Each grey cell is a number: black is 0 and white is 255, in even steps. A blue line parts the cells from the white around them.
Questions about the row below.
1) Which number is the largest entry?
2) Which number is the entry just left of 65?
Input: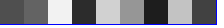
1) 242
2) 195

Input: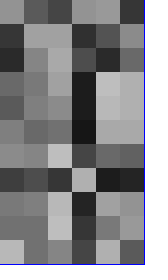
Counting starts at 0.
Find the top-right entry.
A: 54
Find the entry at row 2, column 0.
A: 42
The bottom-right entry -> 90
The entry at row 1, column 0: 54
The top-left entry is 147
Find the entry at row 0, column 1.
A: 90
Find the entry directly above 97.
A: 169
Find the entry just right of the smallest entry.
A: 169
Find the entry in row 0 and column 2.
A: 69
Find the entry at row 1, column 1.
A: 161

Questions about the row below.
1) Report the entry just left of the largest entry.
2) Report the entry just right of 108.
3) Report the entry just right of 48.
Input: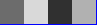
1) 108
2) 217
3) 177

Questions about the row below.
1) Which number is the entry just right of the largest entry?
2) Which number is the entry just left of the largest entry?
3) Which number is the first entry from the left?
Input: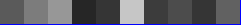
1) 60
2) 53
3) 90

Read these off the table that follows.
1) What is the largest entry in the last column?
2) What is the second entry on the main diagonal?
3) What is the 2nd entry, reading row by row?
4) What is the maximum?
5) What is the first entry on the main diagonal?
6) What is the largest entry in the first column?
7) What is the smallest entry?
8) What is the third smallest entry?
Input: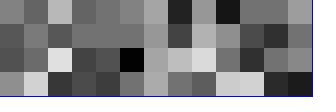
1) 157
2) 122
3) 100
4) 224
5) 130
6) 143
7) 2
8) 27

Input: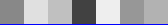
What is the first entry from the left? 136
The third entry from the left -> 192
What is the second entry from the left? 224

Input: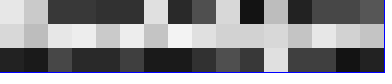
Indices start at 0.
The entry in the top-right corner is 86
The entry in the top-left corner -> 231
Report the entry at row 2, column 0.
34
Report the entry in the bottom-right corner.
34
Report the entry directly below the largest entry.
26
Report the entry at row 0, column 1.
202
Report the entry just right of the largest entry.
224
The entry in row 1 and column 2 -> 231

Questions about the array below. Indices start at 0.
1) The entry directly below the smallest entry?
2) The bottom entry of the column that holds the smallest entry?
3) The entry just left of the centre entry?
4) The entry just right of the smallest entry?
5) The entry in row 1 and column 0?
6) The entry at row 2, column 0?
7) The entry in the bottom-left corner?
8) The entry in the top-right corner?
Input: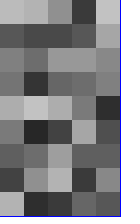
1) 109
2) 46
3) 194
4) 66
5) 87
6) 128
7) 179
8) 194

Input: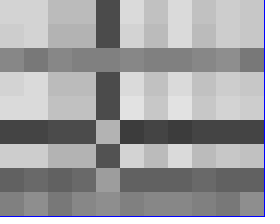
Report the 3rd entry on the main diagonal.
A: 135
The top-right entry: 199
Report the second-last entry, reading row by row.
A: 120
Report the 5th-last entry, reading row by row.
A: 135
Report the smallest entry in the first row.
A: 75
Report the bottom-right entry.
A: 142
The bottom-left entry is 128
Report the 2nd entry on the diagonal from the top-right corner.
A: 205
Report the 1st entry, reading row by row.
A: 211
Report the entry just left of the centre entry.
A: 75
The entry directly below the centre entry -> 60
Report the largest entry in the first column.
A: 218

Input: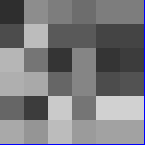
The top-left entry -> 46
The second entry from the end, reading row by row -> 162
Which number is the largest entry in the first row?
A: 141
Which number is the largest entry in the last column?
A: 209
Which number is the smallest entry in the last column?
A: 60
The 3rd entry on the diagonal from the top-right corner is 133
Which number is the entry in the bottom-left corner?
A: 169
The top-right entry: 125
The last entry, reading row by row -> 162
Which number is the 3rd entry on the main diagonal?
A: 52
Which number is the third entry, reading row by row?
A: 125

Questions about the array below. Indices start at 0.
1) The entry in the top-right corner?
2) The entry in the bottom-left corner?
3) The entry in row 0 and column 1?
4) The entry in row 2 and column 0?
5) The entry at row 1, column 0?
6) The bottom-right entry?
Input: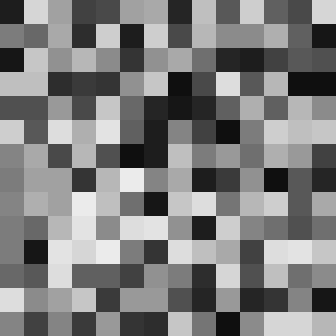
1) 214
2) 132
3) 214
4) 22
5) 124
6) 183

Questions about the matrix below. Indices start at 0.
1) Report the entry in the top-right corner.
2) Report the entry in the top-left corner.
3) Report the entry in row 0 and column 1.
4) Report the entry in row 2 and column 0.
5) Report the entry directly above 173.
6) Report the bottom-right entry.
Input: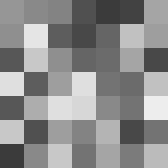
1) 165
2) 150
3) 137
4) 87
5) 93
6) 187
